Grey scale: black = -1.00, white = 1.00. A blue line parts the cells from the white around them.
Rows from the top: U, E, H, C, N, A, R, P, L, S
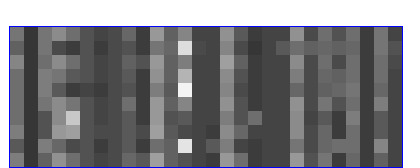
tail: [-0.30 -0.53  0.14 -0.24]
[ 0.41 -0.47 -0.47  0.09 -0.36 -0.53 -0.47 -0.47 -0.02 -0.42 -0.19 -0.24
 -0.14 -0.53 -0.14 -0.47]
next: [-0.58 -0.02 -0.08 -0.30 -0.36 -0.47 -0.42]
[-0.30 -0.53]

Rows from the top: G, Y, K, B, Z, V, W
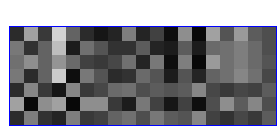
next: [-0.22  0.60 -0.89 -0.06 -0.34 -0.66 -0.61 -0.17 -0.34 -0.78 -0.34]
[-0.72 -0.22]
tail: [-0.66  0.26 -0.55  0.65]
[-0.22 -0.66 -0.83 -0.72 -0.01 -0.72 -0.49 -0.89  0.11 -0.94  0.26 -0.34
  0.21 -0.28 -0.39]

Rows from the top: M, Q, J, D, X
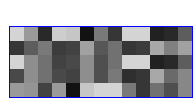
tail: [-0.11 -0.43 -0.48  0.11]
[-0.38 -0.05 -0.63 -0.58  0.32 -0.17  0.06]
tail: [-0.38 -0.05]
[-0.63 -0.58  0.32 -0.17  0.06]
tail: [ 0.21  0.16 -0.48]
[ 0.21 -0.86  0.55  0.66  0.66 -0.05 -0.58 -0.11 -0.38  0.06]
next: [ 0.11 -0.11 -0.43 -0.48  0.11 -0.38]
[-0.05 -0.63]
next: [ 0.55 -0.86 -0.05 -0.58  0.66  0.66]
[-0.74 -0.68]

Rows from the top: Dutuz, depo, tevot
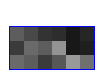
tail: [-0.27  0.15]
[-0.81 -0.76]
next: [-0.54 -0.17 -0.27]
[ 0.15 -0.81]
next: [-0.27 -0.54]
[-0.32  0.20]

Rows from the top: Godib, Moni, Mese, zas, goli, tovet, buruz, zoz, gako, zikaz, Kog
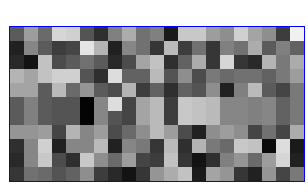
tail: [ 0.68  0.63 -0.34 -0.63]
[ 0.00  0.35 -0.11  0.00 -0.80  0.57  0.57  0.23  0.11  0.63  0.29  0.11
 -0.52  0.89]
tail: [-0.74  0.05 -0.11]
[-0.58  0.46 -0.52 -0.11 -0.58  0.00 -0.11  0.35 -0.29  0.00 -0.23]

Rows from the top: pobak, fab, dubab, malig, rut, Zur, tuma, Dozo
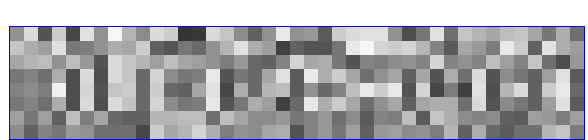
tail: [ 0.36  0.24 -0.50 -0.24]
[-0.34 -0.34 -0.07  0.82  0.93  0.66  0.60  0.66  0.42  0.03 -0.29  0.30
  0.19 -0.02  0.82  0.60 -0.24  0.76  0.36  0.24]
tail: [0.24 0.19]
[-0.02  0.24]
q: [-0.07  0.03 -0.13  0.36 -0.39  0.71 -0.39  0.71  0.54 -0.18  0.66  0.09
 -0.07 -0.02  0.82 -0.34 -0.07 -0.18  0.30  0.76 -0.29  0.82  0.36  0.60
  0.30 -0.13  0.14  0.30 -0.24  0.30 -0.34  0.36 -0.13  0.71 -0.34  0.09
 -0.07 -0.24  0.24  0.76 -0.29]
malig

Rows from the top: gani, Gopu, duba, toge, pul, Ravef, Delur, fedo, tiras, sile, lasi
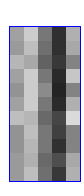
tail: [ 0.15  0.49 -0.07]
[-0.50  0.03]
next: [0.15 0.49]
[-0.07 -0.50]
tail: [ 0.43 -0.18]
[-0.45  0.71]

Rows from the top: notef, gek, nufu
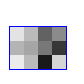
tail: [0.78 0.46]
[-0.23  0.09]
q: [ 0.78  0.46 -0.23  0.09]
notef
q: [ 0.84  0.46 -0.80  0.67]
nufu
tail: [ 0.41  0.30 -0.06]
[-0.57]
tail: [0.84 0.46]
[-0.80  0.67]

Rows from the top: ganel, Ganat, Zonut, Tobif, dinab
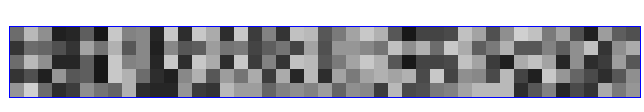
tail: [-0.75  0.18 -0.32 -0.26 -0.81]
[ 0.57  0.39 -0.15 -0.65 -0.75  0.07  0.39 -0.32  0.23 -0.09  0.34 -0.53
  0.34 -0.70  0.45 -0.65  0.28 -0.04  0.28  0.39  0.28  0.39 -0.42  0.57
 -0.47  0.12  0.07 -0.42  0.45 -0.47 -0.75  0.57  0.18 -0.21 -0.42 -0.65
 -0.32  0.12]
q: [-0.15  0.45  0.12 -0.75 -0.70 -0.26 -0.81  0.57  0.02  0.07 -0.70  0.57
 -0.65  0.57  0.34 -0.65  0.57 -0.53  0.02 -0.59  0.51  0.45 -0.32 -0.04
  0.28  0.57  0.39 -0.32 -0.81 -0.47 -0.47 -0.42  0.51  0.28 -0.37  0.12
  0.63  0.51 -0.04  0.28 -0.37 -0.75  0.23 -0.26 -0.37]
ganel
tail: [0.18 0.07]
[-0.09  0.51  0.12  0.39 -0.15  0.57  0.34 -0.26 -0.04  0.39 -0.32 -0.32
  0.02 -0.26  0.12  0.51 -0.59  0.12  0.34]

